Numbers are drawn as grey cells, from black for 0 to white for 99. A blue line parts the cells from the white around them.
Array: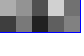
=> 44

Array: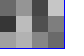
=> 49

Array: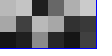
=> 22

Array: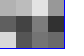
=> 19

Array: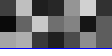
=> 36

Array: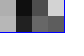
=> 82
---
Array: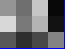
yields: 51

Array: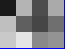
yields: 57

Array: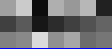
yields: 46

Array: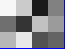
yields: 39

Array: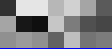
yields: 48

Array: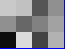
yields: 69

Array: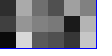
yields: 77
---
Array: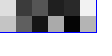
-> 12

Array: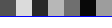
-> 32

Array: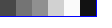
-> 45

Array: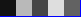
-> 38

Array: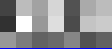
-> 29

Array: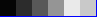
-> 34

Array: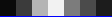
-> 23

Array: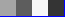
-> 64
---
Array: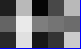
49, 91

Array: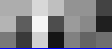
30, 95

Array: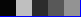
17, 74

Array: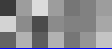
54, 85

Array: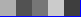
46, 79

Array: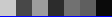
17, 79
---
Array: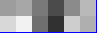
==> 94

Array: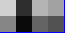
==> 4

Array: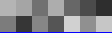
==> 21

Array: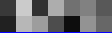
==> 71

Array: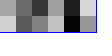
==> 35

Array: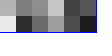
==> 18
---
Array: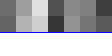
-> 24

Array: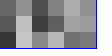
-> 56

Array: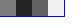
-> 93

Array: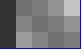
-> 76

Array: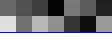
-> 13

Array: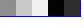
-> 18

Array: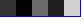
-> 81

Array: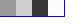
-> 98
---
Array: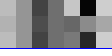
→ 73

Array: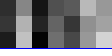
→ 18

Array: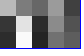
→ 72

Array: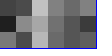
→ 26

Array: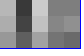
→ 71

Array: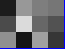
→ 11

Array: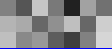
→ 50

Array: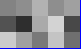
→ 51
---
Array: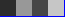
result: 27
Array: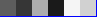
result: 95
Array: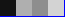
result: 55
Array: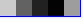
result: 1
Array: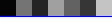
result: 21
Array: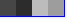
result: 73
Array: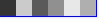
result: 90
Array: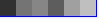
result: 62
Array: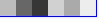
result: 66
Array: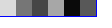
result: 4
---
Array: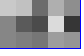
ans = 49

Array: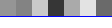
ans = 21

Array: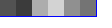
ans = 67

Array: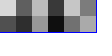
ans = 59

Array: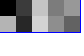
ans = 15

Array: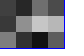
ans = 49

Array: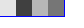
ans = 89

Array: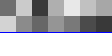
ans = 58

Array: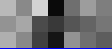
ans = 8
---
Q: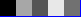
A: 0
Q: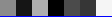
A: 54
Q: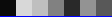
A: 4
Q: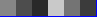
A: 52
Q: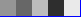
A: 58
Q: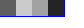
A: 37
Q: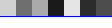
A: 81
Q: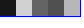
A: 9
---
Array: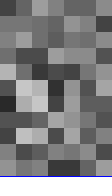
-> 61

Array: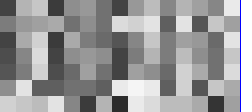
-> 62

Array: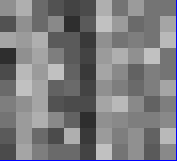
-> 53

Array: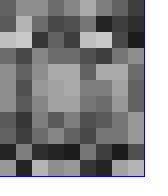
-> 70

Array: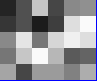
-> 67

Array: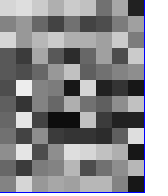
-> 9

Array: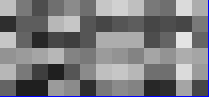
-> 27

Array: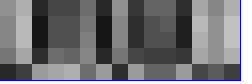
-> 24

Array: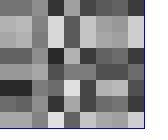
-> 80
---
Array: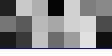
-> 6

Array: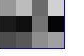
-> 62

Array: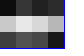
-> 9

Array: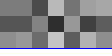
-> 55

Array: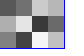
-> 75

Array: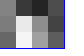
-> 36

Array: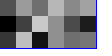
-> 46
